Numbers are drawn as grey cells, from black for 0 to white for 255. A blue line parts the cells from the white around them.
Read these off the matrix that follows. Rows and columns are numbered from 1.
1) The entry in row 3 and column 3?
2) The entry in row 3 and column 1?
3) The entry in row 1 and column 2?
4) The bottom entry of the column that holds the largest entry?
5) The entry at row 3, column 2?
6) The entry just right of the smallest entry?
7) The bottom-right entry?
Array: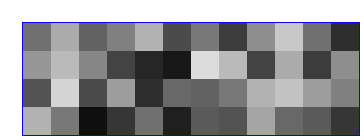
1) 75
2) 83
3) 171
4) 90
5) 212
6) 54
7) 54

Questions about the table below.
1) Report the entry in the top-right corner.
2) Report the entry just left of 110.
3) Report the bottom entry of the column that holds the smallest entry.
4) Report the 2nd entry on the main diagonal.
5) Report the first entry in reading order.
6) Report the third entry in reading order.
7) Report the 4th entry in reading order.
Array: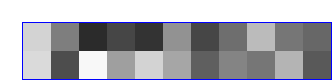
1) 103
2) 70
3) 248
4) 77
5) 211
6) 43
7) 70

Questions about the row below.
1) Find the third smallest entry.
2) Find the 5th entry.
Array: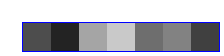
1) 77
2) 110

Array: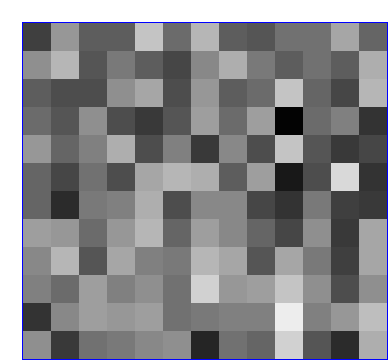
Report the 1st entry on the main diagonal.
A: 63
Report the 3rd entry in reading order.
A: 93
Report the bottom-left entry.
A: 143
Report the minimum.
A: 3
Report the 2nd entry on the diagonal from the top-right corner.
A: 93
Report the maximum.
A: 237
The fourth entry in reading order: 93
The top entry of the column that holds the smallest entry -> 113
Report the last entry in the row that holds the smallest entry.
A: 51
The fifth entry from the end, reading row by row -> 101
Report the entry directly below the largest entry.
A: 209
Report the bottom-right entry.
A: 174
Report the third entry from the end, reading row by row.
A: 85
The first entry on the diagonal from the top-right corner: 101
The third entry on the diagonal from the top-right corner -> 101
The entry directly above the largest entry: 196
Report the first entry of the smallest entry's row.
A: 107
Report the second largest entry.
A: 217
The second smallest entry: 24
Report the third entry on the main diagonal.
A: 77
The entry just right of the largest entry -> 128
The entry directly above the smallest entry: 196
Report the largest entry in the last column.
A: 190
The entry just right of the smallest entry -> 107
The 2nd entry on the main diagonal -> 182

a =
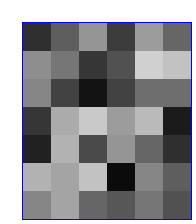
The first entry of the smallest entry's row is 178
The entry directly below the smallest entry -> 87
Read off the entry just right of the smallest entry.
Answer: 134
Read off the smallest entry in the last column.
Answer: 27
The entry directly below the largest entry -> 110
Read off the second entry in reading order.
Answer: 94
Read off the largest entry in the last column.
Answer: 194
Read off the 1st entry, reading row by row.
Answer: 47
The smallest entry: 11
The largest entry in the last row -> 164
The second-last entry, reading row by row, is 118
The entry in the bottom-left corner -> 134
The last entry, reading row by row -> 81

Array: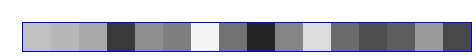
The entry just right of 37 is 133
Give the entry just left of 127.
141

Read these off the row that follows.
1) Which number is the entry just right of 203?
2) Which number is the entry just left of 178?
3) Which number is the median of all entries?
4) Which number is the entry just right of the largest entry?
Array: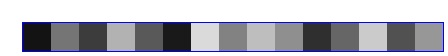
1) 81
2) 60
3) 117
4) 130
